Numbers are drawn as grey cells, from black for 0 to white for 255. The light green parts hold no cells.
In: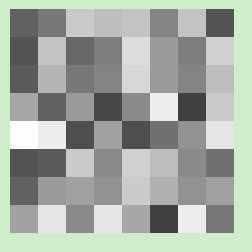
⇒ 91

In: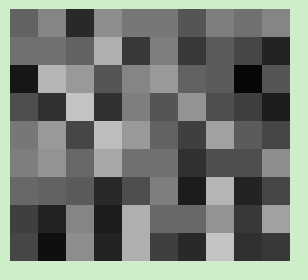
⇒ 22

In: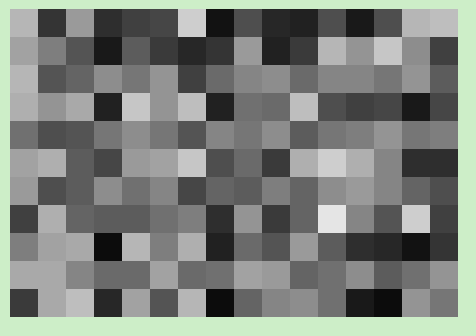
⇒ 182

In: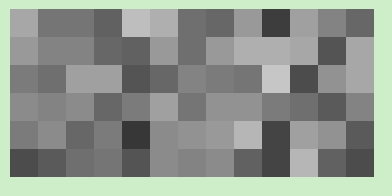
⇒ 123

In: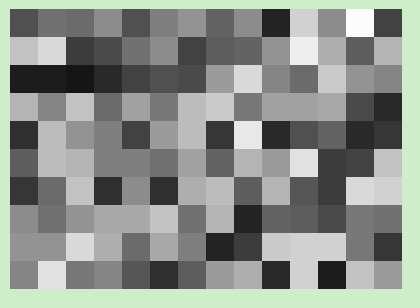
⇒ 28

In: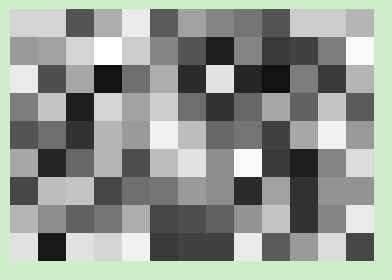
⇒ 234

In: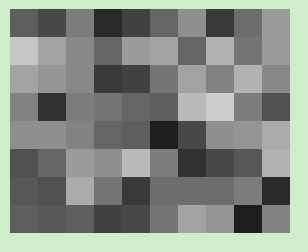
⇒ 163

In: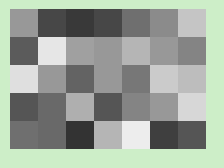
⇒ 223

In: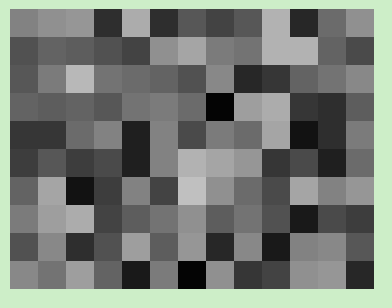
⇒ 87
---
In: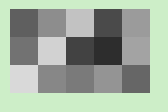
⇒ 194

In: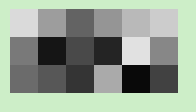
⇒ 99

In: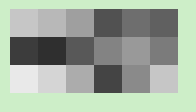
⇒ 159

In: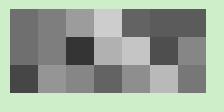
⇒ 156

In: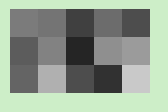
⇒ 64

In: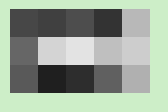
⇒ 77
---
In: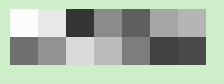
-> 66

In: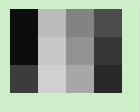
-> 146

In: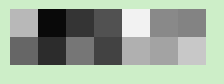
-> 163

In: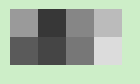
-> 119

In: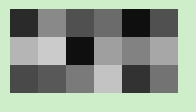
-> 130

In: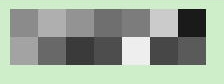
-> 71
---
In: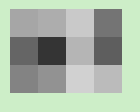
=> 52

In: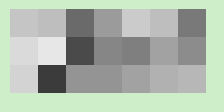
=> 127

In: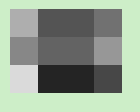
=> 99

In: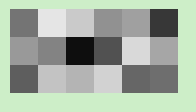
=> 81

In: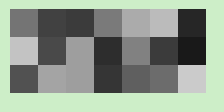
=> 129

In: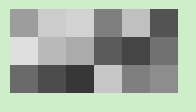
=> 91

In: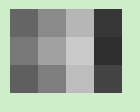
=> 161

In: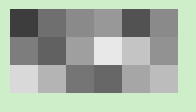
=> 232
